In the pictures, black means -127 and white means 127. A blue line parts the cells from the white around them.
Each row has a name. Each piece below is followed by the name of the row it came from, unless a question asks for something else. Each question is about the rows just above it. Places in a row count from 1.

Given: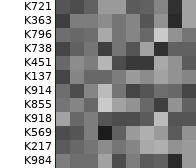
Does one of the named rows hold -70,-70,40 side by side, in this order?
yes
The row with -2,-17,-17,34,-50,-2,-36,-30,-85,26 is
K984
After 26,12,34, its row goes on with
18,5
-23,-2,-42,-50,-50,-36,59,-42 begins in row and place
K918, 2
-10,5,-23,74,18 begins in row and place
K796, 5
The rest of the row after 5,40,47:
18,26

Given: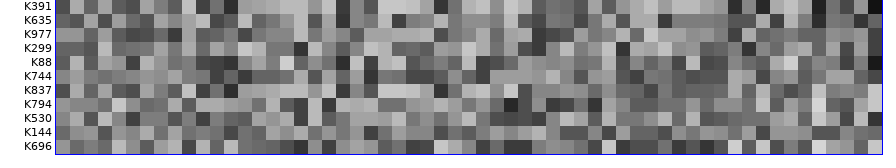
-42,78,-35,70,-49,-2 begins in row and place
K696, 48
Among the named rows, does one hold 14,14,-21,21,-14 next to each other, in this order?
no
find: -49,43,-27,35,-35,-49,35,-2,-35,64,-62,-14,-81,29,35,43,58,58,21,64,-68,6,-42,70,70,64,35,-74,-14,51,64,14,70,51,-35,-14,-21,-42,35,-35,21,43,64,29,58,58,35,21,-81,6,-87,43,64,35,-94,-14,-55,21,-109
K391
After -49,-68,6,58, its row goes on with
-2,21,64,-74,43,35,64,14,21,-35,-27,-2,-74,6,-21,29,43,-27,35,-55,29,-62
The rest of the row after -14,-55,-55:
-35,14,-27,-62,29,29,29,21,51,6,-42,21,29,-42,-62,-8,-14,-35,-49,-42,-42,43,29,-55,6,21,-35,-8,35,35,-27,-55

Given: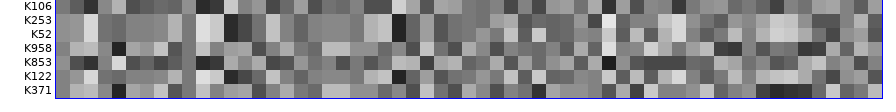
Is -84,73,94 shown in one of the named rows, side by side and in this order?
no
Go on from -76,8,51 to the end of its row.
-48,-34,-21,-27,16,-84,-70,73,2,22,-55,-21,30,-48,-13,-21,2,-48,-48,80,37,-42,37,30,-6,-13,2,-55,2,-55,22,30,-13,43,-76,30,-48,8,2,-70,-6,16,22,-21,-6,-27,-62,2,-13,30,37,2,-34,30
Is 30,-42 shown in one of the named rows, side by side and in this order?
yes
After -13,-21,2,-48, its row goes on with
-48,80,37,-42,37,30,-6,-13,2,-55,2,-55,22,30,-13,43,-76,30,-48,8,2,-70,-6,16,22,-21,-6,-27,-62,2,-13,30,37,2,-34,30
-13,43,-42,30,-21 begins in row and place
K853, 31

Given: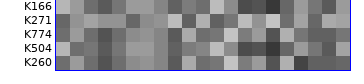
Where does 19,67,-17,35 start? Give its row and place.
K271, 15
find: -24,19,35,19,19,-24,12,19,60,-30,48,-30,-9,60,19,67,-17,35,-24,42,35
K271
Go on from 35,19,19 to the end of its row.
-24,12,19,60,-30,48,-30,-9,60,19,67,-17,35,-24,42,35
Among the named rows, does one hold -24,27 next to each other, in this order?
yes

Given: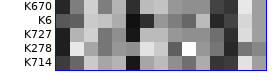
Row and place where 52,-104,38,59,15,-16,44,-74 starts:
K714, 5
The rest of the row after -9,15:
-104,59,59,23,15,15,-16,-80,92,31
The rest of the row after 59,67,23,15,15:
-60,-74,104,31
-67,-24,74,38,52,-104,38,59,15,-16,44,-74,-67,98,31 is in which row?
K714

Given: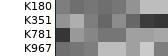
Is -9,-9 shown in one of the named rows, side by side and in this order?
yes
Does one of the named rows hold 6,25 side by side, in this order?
no
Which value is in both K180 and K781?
-9
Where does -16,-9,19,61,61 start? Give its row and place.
K180, 4

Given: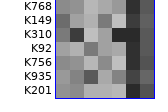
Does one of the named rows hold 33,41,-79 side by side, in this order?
yes
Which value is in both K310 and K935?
-38
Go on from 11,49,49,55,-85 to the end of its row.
-44
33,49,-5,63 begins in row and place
K149, 2
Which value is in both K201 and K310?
-85
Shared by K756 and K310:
63
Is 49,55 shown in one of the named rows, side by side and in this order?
yes

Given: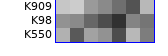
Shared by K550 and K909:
56
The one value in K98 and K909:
10
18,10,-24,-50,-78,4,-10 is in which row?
K98
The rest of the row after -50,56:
-2
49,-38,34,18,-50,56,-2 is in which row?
K550
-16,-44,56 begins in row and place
K909, 5

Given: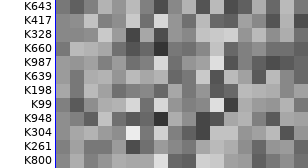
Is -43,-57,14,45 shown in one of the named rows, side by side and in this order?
no
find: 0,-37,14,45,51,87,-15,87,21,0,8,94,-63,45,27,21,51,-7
K99
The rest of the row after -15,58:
-23,-31,33,8,-43,51,-50

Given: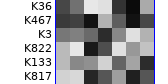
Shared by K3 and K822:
96
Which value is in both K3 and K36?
96
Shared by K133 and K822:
58
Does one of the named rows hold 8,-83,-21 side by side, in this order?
no

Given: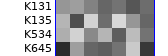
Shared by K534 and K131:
-12
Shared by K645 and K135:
-25
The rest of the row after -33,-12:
74,-71
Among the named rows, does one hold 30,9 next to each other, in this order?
no

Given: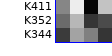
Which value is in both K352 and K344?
-74
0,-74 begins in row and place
K344, 3
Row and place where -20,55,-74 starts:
K352, 1

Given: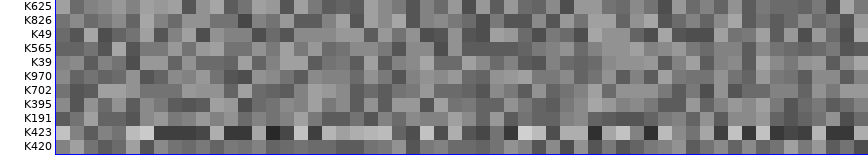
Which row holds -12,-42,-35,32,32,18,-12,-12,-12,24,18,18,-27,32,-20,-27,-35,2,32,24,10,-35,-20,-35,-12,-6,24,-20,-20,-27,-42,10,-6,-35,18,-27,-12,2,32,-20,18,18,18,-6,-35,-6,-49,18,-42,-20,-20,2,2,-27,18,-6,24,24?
K702
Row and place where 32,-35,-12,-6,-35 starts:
K39, 18
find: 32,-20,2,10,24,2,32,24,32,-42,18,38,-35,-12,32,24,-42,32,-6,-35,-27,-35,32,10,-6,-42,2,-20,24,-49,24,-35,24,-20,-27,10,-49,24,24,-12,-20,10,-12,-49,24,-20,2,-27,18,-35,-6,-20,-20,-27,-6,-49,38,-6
K625
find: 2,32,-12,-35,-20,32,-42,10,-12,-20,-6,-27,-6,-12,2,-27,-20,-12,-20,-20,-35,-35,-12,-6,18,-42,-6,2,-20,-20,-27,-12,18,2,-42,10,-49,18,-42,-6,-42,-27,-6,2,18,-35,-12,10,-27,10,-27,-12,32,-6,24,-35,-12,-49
K420
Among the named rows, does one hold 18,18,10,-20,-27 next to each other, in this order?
no
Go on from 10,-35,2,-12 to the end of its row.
-49,24,24,-27,18,-20,-20,-27,32,-27,2,32,32,-35,-12,-6,-35,32,-35,2,10,38,-20,-20,32,10,-20,2,-35,-42,2,-20,-27,-20,10,18,18,24,-35,2,32,-35,2,10,-35,38,10,-6,18,24,-35,10,38

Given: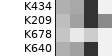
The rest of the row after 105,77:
113
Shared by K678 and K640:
113
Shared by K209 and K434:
-76
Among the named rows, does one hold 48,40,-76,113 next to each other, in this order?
yes
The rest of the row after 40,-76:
113
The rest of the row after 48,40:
-76,113

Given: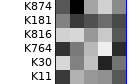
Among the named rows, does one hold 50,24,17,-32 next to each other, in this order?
no
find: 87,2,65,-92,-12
K30
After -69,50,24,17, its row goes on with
-40

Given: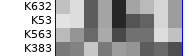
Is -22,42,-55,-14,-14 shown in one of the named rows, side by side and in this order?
yes
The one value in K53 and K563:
93

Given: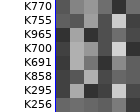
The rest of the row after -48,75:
-62
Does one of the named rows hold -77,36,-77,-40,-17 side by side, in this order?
no
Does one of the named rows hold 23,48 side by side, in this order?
no
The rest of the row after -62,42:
-77,-62,75,-54
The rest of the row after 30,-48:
75,-62

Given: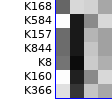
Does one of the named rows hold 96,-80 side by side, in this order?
no
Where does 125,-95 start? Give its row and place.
K160, 1
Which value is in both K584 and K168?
88
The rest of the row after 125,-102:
10,88
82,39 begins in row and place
K168, 3

